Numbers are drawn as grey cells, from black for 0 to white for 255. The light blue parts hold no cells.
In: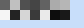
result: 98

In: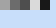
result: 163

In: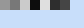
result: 151

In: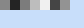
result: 135

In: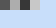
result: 85

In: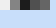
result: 239

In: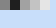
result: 132

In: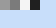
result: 154
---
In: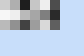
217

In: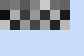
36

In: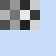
33

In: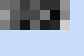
39

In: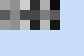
186

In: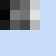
70
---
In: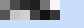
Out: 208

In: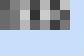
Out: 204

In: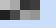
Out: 159

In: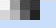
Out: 96

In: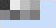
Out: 144

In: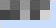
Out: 169

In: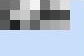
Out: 202

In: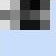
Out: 61

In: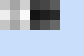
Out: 249
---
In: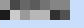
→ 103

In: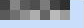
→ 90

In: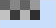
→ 99

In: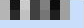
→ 203

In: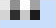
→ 252

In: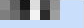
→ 23

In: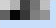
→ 66

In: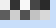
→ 248
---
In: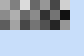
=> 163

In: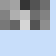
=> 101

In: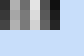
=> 177

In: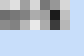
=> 130

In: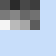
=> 186

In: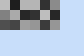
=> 69

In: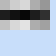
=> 216
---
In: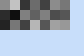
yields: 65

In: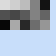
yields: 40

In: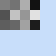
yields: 162

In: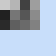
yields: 106

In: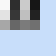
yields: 123

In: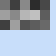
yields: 83

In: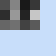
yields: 66

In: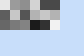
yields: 131
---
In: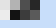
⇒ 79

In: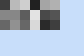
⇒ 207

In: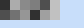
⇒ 138

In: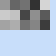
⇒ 114

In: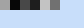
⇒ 72

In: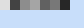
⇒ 141
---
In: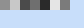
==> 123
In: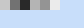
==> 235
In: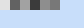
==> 120
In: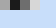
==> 215
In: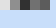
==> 92
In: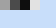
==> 226
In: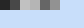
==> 146
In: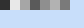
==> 122
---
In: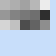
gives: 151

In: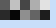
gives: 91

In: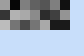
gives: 53

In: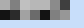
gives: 173

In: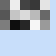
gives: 86

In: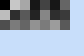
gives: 189
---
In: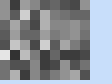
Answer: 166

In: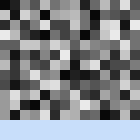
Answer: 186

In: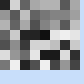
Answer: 150

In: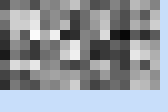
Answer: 185

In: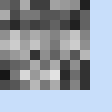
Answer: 131

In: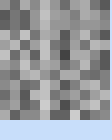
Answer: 128

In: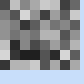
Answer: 63

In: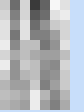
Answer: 128
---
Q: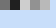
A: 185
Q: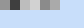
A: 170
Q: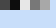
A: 168
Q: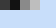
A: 190
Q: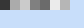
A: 182
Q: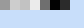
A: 43
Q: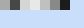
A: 28
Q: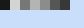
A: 56
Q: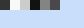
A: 73
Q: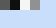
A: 145
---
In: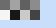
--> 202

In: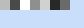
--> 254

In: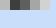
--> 95

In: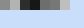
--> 45

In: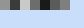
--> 201

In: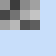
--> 82
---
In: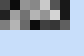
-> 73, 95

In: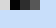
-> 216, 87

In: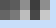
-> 83, 200

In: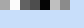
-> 168, 139

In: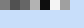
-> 124, 160

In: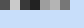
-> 80, 119

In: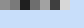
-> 142, 215

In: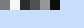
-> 123, 12
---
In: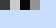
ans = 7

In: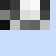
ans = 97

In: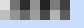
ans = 179

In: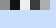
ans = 59

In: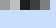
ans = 62

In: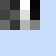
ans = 181

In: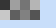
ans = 129

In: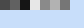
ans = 178
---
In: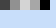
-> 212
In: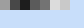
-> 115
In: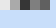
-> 54
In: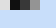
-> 16
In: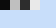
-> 191
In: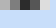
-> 44
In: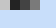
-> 35
